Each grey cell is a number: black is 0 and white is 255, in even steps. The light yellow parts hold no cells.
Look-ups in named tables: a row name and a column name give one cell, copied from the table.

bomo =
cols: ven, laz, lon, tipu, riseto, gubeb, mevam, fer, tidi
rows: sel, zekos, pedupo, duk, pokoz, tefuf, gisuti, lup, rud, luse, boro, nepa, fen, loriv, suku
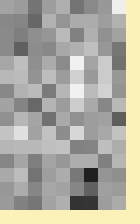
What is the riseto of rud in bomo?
169
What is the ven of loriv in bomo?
151
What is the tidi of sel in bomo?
239
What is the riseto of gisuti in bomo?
182
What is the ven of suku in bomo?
154
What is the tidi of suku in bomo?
171
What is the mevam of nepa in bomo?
173
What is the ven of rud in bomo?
144
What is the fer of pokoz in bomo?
203
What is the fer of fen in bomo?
149
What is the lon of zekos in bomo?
103
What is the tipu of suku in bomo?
163
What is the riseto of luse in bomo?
141
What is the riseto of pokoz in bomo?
139
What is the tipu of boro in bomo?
191
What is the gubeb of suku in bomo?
51
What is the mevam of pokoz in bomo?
164
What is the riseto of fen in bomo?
172
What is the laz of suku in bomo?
130
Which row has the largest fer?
gisuti

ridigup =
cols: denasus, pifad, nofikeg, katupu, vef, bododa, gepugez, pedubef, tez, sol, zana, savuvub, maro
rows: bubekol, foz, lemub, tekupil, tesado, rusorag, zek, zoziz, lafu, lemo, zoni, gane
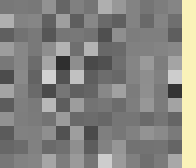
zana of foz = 105
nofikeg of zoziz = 122
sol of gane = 128
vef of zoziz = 93
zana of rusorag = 142
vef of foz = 159
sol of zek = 124
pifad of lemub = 114
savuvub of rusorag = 129
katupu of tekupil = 142
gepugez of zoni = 93
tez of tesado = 111
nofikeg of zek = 106
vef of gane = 125
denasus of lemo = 91
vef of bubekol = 101
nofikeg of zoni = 129
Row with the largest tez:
zek

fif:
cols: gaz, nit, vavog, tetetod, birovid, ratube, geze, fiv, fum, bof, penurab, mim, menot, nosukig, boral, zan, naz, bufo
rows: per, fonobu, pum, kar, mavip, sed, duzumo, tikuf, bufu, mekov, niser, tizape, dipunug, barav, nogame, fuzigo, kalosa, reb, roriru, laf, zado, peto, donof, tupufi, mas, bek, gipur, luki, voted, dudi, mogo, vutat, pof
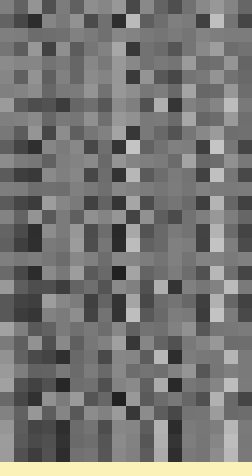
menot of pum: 123
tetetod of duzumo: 103
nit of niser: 68
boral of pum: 131
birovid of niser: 123
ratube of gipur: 107
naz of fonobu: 116
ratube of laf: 157
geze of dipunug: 71
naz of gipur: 127
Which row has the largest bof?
niser

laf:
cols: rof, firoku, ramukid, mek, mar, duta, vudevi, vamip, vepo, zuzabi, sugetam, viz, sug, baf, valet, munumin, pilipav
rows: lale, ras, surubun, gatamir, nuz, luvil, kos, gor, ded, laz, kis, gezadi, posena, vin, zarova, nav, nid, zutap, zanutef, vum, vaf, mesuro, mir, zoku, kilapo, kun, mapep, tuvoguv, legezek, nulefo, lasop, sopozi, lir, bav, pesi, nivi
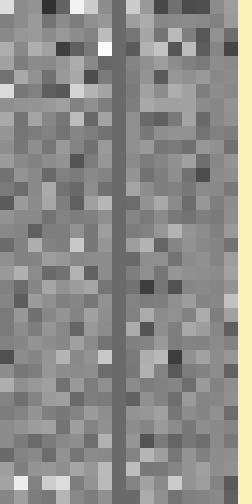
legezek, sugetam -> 143
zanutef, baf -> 139
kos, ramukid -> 129
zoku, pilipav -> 95
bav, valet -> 159
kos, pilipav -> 136
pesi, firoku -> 237

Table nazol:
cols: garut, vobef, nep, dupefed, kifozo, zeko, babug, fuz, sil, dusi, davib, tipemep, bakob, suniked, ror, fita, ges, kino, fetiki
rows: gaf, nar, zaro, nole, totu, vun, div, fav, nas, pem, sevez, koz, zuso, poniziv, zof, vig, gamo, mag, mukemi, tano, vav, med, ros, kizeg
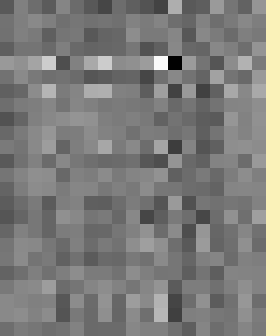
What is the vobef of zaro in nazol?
128
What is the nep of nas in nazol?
128
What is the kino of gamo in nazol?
134
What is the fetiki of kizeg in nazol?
121
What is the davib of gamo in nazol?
146
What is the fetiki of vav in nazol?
131
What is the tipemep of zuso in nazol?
146
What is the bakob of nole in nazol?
136
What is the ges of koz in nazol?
133
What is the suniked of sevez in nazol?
132
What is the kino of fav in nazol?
133
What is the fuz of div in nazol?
175
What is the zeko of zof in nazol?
130
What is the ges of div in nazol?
168
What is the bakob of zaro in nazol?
134

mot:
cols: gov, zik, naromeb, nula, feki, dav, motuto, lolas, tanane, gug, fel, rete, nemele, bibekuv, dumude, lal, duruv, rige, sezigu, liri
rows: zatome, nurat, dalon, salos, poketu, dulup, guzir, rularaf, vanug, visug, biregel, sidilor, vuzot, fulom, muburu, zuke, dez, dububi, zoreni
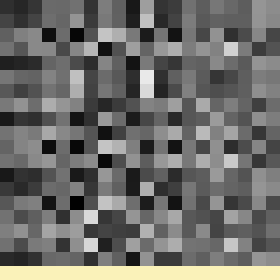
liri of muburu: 73
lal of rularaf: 101
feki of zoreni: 107
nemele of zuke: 168
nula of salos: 136
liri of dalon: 70
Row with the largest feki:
rularaf

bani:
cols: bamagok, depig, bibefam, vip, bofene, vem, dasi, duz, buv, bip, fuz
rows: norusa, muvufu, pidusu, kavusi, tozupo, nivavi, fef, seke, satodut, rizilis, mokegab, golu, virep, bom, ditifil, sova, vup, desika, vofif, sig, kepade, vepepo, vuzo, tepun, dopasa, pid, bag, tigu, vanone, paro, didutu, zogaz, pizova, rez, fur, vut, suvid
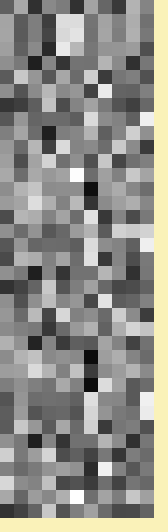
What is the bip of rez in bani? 87
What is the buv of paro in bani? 121
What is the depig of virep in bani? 109
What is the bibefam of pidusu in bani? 126
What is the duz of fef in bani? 234
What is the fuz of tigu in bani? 108
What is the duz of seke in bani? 121
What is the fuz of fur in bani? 104
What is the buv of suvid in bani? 73
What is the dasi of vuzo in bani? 141
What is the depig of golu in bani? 78
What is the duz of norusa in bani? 102
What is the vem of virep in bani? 253

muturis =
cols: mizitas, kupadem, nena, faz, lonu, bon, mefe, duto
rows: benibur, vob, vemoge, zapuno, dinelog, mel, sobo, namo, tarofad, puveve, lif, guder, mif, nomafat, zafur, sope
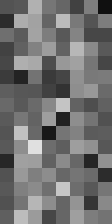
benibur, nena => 177
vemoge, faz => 125
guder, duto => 145
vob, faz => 100
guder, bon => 103
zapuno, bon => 183
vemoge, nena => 163
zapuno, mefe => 138
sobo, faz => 65
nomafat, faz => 111
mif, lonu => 103
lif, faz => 109
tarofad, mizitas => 90
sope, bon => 159

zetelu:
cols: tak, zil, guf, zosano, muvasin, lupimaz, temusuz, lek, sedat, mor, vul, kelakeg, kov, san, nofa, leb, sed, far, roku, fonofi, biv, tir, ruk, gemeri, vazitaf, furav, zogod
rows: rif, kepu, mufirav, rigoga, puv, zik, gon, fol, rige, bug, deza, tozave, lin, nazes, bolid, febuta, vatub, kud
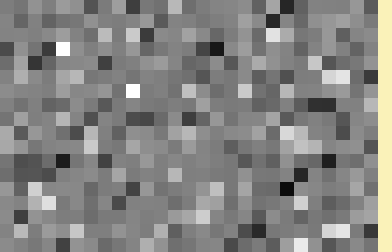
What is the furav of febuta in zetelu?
156
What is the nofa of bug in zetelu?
142
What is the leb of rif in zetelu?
132
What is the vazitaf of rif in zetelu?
128
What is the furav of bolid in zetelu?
130
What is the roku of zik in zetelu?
94
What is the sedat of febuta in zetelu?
122
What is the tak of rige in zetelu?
116
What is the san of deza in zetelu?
155
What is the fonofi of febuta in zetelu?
140
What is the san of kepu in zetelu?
128
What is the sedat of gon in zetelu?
114
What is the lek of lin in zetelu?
124
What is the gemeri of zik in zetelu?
213
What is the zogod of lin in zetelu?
128
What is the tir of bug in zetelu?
185
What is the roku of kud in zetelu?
123
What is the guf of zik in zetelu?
138
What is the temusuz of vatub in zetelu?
127
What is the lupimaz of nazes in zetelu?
136
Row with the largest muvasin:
rigoga

